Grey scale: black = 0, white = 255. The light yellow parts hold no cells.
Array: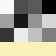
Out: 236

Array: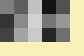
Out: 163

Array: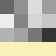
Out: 164

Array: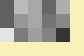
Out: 123

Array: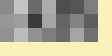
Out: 188

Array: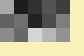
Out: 104

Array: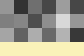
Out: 98
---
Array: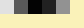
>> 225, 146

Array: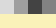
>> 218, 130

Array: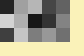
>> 36, 112

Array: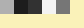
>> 176, 118

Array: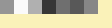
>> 149, 134

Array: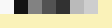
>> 248, 206

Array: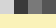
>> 213, 85

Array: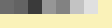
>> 107, 224

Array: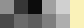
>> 145, 174

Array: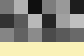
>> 119, 105
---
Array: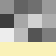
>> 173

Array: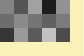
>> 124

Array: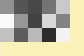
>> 130

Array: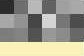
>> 77

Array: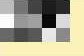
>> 217

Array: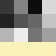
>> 196
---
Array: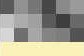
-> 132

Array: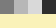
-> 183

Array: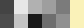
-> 25

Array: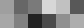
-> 75

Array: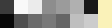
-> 101

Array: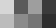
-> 139

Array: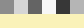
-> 247
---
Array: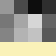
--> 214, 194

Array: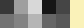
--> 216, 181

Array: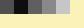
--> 198, 137

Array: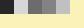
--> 214, 192

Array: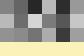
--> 213, 199

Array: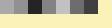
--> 193, 169

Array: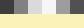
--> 246, 218

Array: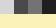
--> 214, 115

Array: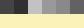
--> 194, 153
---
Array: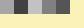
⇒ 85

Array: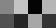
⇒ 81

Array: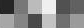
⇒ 81

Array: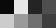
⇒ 204

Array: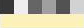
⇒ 82

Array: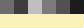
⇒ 81

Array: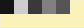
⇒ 85

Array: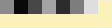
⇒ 44
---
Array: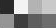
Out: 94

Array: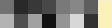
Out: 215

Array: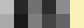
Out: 68

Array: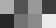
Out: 138

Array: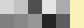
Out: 37

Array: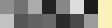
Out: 73
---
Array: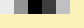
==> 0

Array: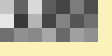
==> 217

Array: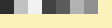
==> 241

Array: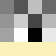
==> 191

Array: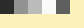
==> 187

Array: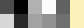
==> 177

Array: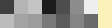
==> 196
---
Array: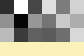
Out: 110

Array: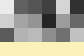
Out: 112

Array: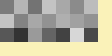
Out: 215

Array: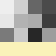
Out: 39

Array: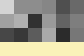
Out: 43

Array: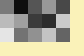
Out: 195
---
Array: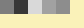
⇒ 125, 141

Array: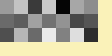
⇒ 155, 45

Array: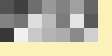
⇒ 82, 207

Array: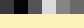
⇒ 56, 106

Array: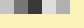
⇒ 197, 176

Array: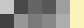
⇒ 199, 173

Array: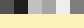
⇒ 83, 126

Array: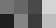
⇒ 117, 189
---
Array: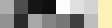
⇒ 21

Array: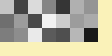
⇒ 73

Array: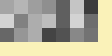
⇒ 173

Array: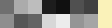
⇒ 189

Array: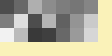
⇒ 77

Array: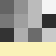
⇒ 187

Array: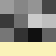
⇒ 203

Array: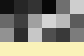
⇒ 160

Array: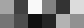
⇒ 249
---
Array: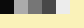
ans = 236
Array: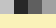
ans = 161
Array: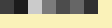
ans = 48
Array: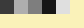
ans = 223
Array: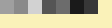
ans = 55
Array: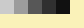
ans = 17
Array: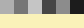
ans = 28
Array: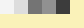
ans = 60
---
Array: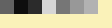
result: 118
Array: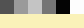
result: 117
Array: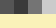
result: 58
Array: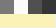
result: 252
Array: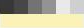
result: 147
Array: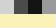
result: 75
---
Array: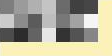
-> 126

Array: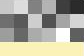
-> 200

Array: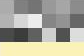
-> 172

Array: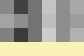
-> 136

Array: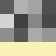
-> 92

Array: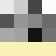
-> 233
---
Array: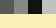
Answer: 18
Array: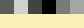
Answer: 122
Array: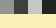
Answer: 198
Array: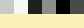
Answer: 0
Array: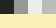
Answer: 237
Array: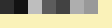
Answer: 174
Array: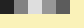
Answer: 151
